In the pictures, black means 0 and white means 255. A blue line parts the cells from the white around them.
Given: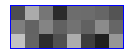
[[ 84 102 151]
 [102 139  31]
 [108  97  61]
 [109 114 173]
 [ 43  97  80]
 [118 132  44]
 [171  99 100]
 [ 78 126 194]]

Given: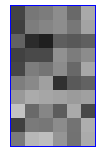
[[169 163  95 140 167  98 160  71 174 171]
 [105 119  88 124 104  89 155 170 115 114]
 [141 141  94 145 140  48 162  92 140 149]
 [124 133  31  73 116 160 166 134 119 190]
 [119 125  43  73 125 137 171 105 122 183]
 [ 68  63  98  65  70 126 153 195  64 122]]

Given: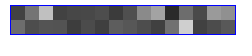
[[144  88]
 [154  76]
 [ 74  65]
 [109 207]
 [ 42 113]
 [163  64]
 [138  77]
 [ 79  87]
 [ 59  93]
 [ 77  63]
 [ 72  75]
 [ 71  61]
 [ 66  83]
 [192  84]
 [116  77]
 [ 66 109]]

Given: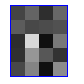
[[103  81 120  50 140]
 [ 46  76  16  87  16]
 [100  72 216 150 132]
 [ 68  92  45  48  72]]

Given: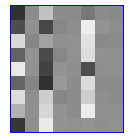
[[138 141 139 143 143 139 140 143 144]
 [140 146 138 144 142 139 142 143 142]
 [119 237 226 220  76 219 205 237 148]
 [139 141 144 144 142 140 139 140 144]
 [140 135 143 135 147 153 134 147 146]
 [193  72 161  74  67  50 205 215 233]
 [140 145 134 147 146 133 142 144 142]
 [ 50  78 217  98 233 101 220 177  55]]

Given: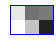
[[123  34]
 [113 194]
 [231 253]]

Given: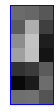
[[ 87  63  30  20  91 109  84]
 [103 174 195 193  59  27 113]
 [107  92 141 160  50   9 111]]

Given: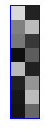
[[ 34 188  56  93  33 149 187 103]
 [217 128 119  15 186  34  24  21]]
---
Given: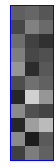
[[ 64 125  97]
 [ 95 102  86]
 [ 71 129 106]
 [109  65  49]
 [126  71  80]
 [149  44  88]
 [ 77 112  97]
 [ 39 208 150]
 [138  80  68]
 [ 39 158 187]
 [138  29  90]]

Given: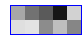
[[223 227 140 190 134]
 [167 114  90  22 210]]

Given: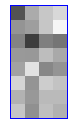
[[198 144 191 177]
 [ 83 171 199 216]
 [148 158 198 246]
 [131  61 127 117]
 [153 152 189 169]
 [162 226 135 148]
 [212 148 205 195]
 [178 152 186 186]]

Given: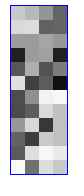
[[250 113 221 201]
 [201 184 149 100]
 [217 221  97 101]
 [156 155 165 151]
 [ 32 155 161  32]
 [ 87 174  83 124]
 [224  64  92  16]
 [ 77 143 242 247]
 [ 75  93 217 194]
 [151 215  55 192]
 [ 99  61 202 193]
 [ 91 222 247 234]]

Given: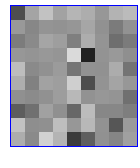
[[173 138 209 180  59  95 145 133 160]
 [ 78 164 194 162 181 173 151 179 187]
 [153 135 148 146 150 166 145 123 146]
 [124 138 165 158 127 173 148 110 123]
 [151 148 152 149 218  33 147 153 143]
 [189 138 145 155 117 146 145 172 116]
 [174 129 162 158 207  77 147 164 151]
 [144 139 145 157 184 146 151 148 112]
 [ 93 112 161 144 103 188 135 135 126]
 [194 142 144 190 151 184 146  86 155]]

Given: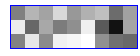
[[130 231 139 241 246 255 145 112 105]
 [128 181 163 217 152 177 191 108 161]
 [236 103 168 124 143 239  90  18 166]]

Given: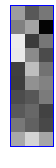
[[168 212 166]
 [158  88 119]
 [128 163   4]
 [235  60 118]
 [233 139  75]
 [ 64 190 114]
 [ 62 145 130]
 [ 76  87 123]
 [ 89 103  66]
 [120  97  72]]
